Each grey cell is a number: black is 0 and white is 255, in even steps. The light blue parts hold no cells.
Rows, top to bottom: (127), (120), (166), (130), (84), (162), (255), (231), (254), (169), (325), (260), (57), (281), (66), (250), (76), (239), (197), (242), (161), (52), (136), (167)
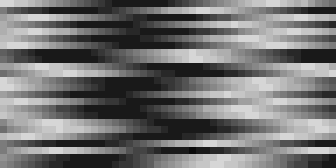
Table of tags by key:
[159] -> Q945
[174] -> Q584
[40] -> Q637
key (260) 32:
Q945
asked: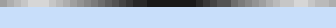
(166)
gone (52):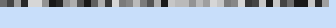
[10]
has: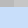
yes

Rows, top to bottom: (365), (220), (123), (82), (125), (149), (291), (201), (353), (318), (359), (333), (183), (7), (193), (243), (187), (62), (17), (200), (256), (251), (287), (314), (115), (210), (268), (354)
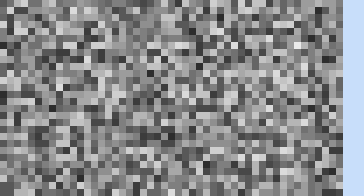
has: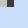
yes
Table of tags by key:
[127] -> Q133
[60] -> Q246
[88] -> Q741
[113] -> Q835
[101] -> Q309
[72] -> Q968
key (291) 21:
Q835

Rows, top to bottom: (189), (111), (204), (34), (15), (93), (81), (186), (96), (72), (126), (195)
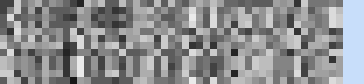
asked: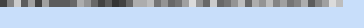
(111)
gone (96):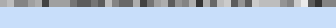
[78]

